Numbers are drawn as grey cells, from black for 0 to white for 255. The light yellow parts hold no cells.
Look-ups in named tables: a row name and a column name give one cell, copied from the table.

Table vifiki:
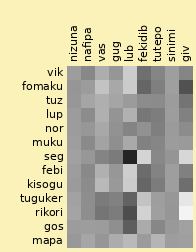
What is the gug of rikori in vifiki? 124
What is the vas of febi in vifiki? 176
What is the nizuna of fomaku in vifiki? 150
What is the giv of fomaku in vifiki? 81
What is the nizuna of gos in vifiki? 156
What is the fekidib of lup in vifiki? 119
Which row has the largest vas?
fomaku

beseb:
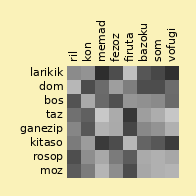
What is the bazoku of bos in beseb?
144
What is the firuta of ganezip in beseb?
70
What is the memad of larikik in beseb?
45
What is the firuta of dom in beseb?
126
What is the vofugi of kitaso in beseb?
60
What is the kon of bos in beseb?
169
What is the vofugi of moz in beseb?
180
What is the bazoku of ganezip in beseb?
136
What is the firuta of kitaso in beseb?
183
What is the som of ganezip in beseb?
147
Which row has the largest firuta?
larikik

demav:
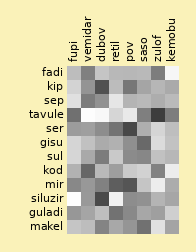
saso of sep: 185
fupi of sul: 214
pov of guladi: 137
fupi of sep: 224
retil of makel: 168
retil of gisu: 177
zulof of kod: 130
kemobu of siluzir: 166
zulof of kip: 182
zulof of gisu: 219
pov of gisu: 143
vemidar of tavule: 253
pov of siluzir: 141
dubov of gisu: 171
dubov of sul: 124
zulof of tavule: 61
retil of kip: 188

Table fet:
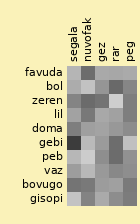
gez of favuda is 169
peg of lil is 126
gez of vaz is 153
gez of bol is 149
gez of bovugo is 156
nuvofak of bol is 194
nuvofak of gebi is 186
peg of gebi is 192
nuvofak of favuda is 109
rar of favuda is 167
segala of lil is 162
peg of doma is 140
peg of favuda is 170
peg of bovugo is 122

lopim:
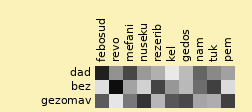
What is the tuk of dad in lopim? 137
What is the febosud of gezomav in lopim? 91
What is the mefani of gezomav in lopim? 120
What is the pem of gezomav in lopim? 64
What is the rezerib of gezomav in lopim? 182
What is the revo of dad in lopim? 146
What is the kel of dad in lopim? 233
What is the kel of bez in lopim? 151
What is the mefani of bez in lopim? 163
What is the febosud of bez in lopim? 223
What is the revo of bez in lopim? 13
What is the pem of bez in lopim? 219
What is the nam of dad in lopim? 101
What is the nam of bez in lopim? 109
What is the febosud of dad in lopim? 32
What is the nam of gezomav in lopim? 165

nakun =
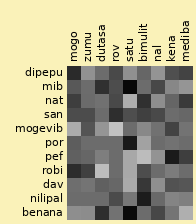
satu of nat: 174
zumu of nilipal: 108
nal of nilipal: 105
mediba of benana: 175
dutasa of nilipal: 108
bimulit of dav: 55
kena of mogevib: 67
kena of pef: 27

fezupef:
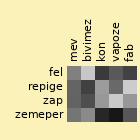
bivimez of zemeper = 138
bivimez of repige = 65
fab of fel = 66
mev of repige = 100
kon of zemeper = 39
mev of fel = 128
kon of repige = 156
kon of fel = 58

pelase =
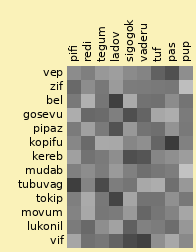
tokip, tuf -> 115
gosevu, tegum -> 107
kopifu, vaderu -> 143
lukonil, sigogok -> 96
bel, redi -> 176
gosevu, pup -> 123
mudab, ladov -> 154
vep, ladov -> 158
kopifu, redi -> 106
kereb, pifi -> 160
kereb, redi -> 114
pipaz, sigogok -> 152
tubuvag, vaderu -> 168
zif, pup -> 190
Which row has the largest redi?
bel

